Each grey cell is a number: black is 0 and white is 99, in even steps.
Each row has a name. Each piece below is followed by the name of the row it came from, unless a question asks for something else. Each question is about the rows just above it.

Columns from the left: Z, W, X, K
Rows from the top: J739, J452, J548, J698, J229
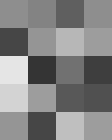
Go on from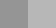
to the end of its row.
[61]
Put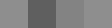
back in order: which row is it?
J739
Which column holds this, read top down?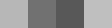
X
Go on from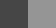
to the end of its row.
[71 61]
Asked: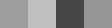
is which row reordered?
J229
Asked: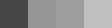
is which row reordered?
J229

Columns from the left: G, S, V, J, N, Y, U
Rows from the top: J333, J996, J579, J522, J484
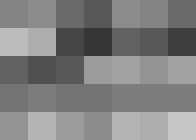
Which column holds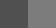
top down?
S
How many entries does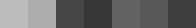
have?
7

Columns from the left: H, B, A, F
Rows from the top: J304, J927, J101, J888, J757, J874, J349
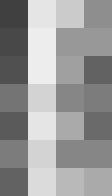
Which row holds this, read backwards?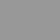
J927
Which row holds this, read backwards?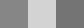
J888
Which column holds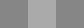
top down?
A
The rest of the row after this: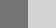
[52 48]

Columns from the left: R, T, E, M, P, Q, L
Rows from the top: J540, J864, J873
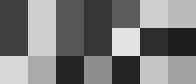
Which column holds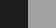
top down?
L
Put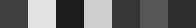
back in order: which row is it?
J864
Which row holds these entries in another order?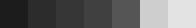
J864
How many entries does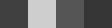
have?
4
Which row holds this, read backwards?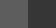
J540
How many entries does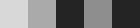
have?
5

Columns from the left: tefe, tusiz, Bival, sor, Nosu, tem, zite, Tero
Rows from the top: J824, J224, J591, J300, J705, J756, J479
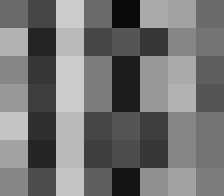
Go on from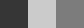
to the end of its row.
[11 59 66 37]
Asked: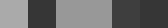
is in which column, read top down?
tem

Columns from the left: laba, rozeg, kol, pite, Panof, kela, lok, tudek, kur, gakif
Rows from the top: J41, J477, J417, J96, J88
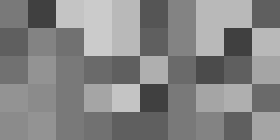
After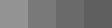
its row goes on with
[68 41 29 37 64]
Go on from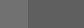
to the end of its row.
[47 51 37 64]
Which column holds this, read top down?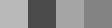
tudek
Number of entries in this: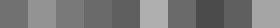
10
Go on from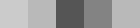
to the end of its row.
[72 37]
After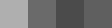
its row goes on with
[64]

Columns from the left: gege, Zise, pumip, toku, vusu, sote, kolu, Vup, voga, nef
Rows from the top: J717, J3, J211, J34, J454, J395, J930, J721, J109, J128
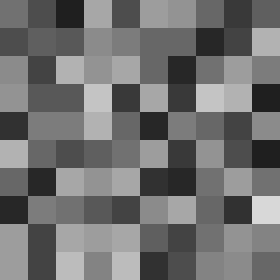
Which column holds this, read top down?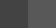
Zise
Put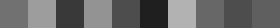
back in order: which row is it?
J395
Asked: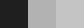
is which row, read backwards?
J34
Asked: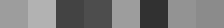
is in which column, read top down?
voga
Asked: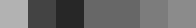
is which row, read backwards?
J3
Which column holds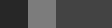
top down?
Zise
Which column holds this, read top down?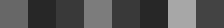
kolu

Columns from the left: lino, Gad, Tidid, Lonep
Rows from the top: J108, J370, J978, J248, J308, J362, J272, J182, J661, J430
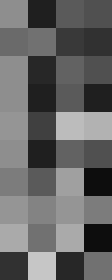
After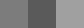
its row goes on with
[5]
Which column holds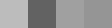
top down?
Tidid
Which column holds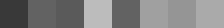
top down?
Tidid
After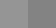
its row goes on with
[58 48]
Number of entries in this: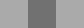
3
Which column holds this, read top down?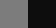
Lonep

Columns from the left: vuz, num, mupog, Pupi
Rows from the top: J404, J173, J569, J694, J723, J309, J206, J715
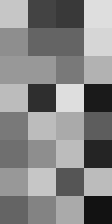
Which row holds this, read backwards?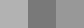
J569
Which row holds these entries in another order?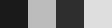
J694
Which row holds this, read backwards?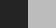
J309

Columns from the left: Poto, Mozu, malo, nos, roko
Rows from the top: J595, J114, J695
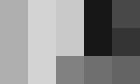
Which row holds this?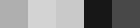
J595
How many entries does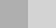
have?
2
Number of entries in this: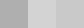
3
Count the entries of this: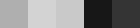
5
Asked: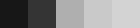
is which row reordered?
J114
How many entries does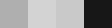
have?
4

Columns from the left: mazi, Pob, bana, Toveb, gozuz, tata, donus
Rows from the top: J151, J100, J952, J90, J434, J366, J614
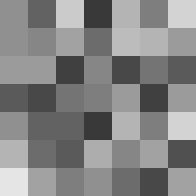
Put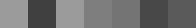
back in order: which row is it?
J90
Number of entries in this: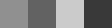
4
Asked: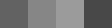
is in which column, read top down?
Pob

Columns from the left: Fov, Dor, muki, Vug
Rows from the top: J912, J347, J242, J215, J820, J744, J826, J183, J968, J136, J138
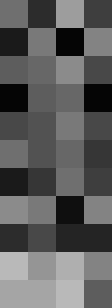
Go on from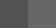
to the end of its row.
[21]
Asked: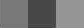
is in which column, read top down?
Dor
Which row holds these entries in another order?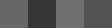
J744
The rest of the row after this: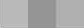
[51]

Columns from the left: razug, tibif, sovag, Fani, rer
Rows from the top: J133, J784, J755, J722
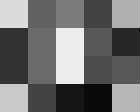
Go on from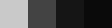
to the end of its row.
[71]
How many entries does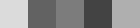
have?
5
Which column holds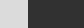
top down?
razug
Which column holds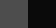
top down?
Fani
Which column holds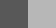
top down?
rer
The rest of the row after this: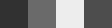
[34]
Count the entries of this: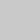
1

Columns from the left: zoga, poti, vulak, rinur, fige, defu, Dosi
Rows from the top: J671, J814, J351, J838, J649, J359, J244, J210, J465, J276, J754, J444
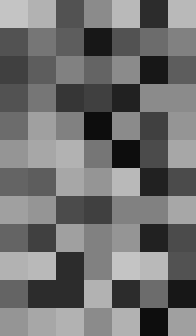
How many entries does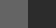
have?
2
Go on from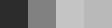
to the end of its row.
[32]
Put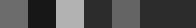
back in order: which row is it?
J754
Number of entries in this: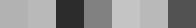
7
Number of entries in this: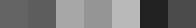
7
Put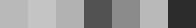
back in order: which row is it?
J671
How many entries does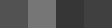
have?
4

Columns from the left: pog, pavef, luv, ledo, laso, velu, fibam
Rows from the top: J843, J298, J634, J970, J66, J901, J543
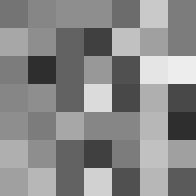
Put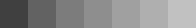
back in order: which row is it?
J901
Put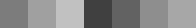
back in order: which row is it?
J298
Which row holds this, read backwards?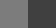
J901
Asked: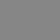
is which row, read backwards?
J66
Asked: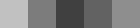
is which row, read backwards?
J901
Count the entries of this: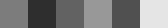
6
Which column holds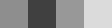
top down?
ledo

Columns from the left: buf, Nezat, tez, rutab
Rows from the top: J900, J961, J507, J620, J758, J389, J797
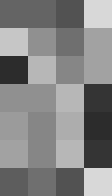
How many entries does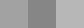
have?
3
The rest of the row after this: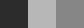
[63]
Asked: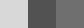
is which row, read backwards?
J797
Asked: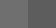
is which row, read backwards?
J797
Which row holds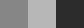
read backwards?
J507
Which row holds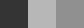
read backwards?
J620
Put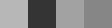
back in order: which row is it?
J389

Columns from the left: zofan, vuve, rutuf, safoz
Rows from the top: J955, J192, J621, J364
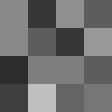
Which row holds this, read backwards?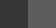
J192
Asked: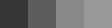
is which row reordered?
J192
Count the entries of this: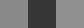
3
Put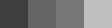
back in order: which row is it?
J364
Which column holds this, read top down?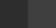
zofan
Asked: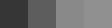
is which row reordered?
J955
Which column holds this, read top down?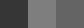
rutuf

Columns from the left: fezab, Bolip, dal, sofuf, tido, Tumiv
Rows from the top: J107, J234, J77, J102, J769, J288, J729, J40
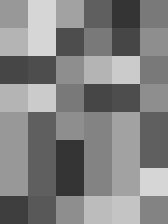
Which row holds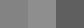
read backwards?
J769
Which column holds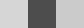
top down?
Bolip
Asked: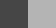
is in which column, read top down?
fezab
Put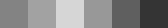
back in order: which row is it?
J729

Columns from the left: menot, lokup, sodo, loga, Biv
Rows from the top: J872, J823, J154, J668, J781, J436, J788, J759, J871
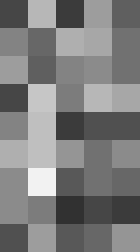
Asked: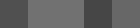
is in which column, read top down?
loga
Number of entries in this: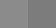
2

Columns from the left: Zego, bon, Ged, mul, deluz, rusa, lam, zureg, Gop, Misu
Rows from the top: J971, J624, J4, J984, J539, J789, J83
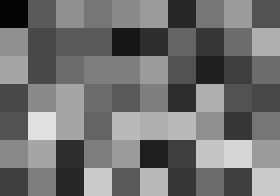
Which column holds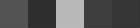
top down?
lam
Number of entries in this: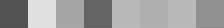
8
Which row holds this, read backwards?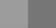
J971
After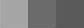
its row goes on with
[49 18 68 32 28]
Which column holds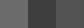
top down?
Gop

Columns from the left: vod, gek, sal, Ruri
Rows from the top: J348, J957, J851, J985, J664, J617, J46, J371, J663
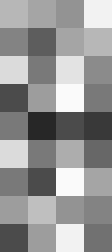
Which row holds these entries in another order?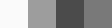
J985
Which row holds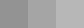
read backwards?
J348
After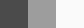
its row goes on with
[47]
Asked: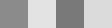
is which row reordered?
J851
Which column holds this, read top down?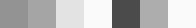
sal
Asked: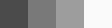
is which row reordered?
J985

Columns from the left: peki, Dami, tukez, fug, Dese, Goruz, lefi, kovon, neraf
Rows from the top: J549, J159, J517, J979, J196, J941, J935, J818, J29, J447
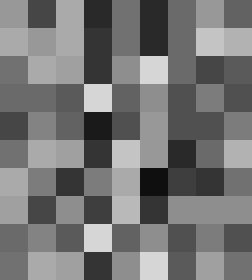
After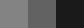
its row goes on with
[31 59 31 31 48]
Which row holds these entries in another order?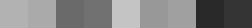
J941
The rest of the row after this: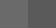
[83 38 55 31 48 31]
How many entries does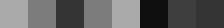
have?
8
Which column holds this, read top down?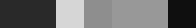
Goruz
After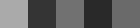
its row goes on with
[76 69]

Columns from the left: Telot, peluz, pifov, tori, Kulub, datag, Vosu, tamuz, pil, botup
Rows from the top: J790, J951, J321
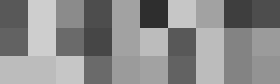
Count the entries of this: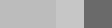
4
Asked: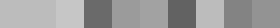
J321
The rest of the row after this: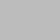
[77 41 60 63 38 73 51 57]
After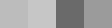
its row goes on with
[63 38 73 51 57]
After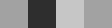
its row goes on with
[24 30]
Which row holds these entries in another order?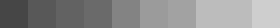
J951
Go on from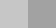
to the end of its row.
[24 30]

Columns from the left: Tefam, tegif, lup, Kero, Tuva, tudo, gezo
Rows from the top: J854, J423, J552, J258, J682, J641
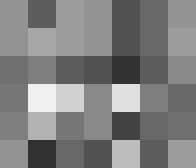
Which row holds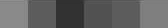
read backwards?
J552
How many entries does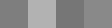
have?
4
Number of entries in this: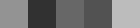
5
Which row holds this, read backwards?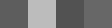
J641
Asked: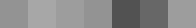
J423
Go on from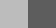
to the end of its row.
[61]
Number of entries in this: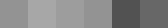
6

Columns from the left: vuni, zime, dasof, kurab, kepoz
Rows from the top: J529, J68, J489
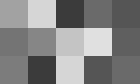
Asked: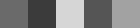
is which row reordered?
J529
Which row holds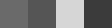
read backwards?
J489

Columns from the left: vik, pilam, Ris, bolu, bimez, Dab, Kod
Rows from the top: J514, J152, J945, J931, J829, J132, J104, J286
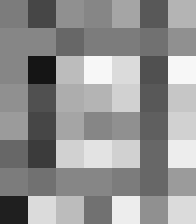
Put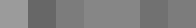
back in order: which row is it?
J104
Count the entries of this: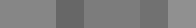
7
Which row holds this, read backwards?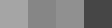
J514

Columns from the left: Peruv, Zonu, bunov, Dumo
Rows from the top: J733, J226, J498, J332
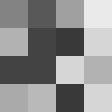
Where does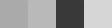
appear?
J332
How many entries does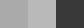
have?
3
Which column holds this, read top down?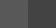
Zonu
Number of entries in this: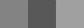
3
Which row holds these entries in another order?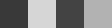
J226

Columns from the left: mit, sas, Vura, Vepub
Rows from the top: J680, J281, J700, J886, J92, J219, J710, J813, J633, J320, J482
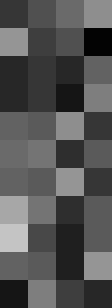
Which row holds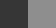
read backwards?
J92
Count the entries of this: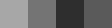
4
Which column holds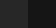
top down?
Vura
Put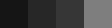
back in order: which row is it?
J886
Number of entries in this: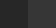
2
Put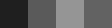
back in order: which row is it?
J320
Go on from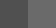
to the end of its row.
[55]

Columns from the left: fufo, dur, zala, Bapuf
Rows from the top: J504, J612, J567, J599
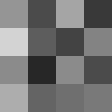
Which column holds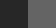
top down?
dur
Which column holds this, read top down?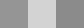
fufo
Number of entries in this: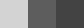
3
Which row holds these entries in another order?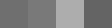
J599
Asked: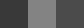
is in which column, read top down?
Bapuf
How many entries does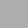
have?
1

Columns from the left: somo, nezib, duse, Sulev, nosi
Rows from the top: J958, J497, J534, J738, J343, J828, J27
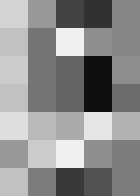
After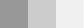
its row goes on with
[55 48]
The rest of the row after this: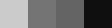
[55]

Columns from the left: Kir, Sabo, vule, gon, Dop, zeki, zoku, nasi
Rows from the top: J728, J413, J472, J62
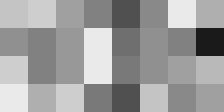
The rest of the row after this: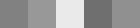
[50 10]
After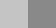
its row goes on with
[62]
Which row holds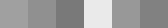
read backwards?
J472
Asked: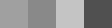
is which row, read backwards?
J62
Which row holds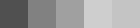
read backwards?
J728
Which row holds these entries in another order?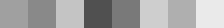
J62

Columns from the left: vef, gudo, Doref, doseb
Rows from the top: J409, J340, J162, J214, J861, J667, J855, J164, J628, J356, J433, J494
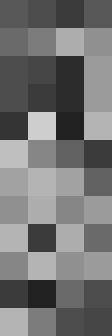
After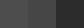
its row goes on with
[60]
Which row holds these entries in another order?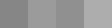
J164

